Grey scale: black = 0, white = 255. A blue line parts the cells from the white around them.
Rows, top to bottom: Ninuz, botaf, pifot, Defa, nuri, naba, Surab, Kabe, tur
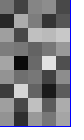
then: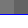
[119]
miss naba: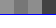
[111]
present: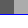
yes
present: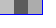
yes

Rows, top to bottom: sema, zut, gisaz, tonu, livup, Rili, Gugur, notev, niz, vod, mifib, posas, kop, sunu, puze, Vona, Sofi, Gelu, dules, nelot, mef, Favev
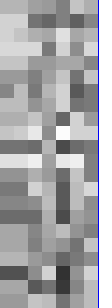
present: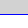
yes
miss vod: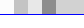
[204]
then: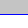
[154]
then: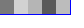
[216]

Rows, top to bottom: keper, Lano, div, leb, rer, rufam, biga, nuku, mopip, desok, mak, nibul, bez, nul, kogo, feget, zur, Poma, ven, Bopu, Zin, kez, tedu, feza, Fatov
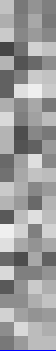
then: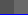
[141]
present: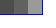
no

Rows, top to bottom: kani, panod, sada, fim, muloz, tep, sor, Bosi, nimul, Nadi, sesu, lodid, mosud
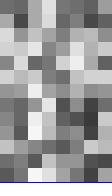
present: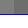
yes
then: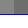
[89]
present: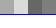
yes
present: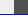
no
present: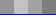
yes

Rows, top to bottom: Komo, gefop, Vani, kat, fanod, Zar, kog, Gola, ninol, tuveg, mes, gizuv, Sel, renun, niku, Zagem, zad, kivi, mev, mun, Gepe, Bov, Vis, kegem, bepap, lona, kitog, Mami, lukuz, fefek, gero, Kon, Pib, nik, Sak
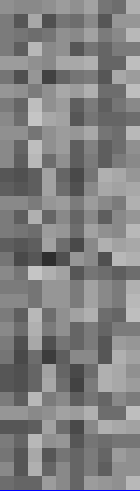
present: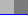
yes
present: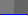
yes
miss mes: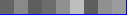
[130]
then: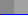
[123]

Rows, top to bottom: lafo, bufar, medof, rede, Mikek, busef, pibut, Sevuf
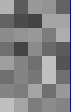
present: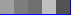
no
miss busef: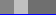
[119]
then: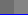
[119]
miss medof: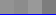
[173]
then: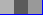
[147]

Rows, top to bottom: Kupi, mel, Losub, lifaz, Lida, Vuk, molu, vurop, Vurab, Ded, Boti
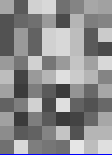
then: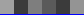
[104]
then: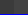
[104]

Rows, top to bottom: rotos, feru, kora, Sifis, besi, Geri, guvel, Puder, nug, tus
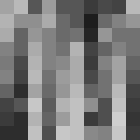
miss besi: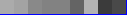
[122]
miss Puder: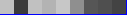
[92]
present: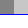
yes
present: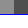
yes
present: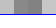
yes
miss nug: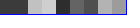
[53]

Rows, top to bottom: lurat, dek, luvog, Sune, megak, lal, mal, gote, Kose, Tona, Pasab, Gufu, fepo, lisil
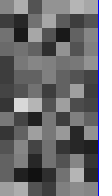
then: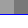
[153]
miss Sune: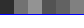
[106]
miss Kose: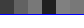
[68]
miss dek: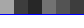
[91]
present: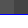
yes
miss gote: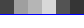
[76]
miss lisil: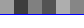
[140]

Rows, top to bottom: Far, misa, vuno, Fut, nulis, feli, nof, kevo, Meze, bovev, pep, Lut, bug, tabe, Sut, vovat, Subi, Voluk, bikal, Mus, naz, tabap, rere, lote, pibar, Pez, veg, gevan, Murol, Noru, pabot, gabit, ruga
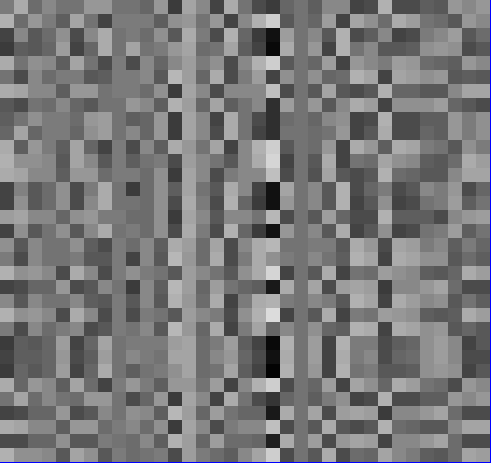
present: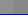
yes
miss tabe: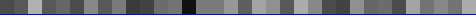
[129]
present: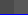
yes
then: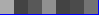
[123]
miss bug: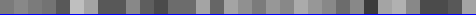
[82]
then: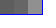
[157]

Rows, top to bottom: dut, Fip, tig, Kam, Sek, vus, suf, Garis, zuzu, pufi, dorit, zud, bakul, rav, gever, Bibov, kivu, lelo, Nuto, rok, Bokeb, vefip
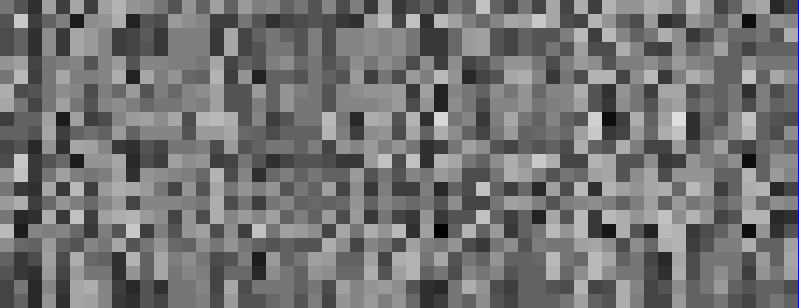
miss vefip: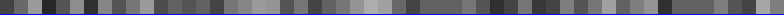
[62]
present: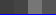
yes
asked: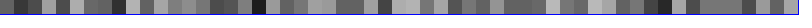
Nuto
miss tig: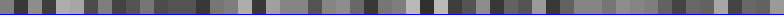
[90]
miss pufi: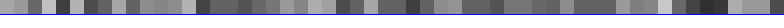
[111]

